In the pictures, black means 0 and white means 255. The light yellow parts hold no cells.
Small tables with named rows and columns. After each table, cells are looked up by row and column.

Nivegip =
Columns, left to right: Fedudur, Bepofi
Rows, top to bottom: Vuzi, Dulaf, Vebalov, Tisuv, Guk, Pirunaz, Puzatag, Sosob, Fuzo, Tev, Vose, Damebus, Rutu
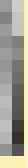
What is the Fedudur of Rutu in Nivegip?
145
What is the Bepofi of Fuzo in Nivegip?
87
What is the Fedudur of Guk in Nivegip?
156
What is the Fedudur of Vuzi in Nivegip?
156
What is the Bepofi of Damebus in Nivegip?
50
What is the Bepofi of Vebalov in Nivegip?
195
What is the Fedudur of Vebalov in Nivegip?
155
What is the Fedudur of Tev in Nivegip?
178
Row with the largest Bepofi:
Vuzi

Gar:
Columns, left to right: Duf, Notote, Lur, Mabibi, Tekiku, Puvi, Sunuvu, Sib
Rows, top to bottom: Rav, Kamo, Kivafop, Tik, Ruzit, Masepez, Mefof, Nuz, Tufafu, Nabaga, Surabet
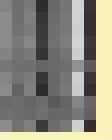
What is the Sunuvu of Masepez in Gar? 144
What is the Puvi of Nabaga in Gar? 104
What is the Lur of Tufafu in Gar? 101
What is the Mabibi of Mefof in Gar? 55
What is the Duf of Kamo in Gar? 139
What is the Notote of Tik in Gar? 121
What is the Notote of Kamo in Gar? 112
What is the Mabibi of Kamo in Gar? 55
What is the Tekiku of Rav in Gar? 104
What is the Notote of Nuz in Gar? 100
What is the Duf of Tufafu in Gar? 107
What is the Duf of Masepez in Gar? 119
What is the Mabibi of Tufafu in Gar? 109
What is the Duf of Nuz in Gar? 139
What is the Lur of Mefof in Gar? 124
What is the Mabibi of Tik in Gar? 61
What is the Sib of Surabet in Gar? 48

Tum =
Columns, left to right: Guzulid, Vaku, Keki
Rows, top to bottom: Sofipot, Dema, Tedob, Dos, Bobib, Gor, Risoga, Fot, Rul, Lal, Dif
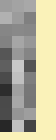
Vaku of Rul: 167
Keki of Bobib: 133
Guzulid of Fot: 45
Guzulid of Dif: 39
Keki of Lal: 158
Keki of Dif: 68
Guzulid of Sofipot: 157
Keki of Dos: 151
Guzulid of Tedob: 134
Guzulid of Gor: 95
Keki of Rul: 118

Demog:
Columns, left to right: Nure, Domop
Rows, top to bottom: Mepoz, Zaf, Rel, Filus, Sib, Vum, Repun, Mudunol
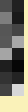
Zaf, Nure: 126
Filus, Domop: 168
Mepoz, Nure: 77
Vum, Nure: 30
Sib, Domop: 29
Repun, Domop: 35
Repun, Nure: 51
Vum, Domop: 6
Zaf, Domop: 25
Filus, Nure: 88
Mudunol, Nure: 66
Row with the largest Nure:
Sib

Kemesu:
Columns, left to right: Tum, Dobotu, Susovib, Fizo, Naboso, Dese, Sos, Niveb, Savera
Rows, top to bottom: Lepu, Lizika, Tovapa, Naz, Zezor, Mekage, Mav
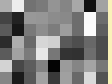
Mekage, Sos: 133
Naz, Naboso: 208
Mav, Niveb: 218
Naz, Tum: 43
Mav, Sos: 105
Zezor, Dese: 51
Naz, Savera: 76
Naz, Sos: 78
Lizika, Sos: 109
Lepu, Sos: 168
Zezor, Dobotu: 162
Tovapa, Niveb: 251
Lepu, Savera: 162

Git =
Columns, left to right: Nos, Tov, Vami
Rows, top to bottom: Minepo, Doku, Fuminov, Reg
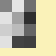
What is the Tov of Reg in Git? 67
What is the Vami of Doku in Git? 46
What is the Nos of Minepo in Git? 131
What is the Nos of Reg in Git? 225
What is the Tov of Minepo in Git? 229
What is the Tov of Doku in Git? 162

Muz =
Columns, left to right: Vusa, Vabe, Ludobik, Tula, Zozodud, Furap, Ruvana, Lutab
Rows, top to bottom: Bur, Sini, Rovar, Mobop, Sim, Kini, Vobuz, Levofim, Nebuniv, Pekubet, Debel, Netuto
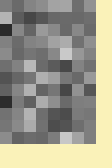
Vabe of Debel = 138
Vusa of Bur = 125
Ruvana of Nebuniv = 126
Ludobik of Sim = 117
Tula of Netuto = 104
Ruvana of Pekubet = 123

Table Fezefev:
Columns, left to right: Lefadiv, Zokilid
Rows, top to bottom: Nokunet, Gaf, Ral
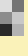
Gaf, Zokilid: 200
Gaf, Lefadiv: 140
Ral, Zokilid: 178
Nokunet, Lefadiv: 221
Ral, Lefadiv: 41
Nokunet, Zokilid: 116

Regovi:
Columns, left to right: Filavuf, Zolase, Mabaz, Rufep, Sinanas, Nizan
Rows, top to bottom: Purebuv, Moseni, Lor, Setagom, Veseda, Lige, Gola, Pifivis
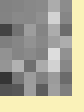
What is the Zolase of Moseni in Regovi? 137
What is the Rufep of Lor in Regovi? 132
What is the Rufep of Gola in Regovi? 129
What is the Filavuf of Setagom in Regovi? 127
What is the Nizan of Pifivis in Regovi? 126
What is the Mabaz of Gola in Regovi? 156
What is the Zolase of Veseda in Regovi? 133
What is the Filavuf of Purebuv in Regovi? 130
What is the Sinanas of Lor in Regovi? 172
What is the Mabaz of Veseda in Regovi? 138
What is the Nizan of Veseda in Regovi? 145
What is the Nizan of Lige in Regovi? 135
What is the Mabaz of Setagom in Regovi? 146
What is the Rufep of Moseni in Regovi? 144
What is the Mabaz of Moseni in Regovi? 136
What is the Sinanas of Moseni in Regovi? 211
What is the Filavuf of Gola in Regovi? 53
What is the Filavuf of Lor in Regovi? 67

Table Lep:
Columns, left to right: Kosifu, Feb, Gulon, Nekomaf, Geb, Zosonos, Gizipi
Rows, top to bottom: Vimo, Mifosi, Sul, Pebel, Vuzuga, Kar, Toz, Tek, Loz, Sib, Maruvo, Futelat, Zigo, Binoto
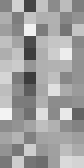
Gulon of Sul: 241
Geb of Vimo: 139
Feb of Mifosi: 125
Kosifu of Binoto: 120
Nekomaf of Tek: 167
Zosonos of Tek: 171
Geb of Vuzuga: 205
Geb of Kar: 178
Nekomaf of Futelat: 163
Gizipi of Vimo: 126
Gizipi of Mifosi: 146
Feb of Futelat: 180
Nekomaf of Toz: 175
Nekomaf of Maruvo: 191
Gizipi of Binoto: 212

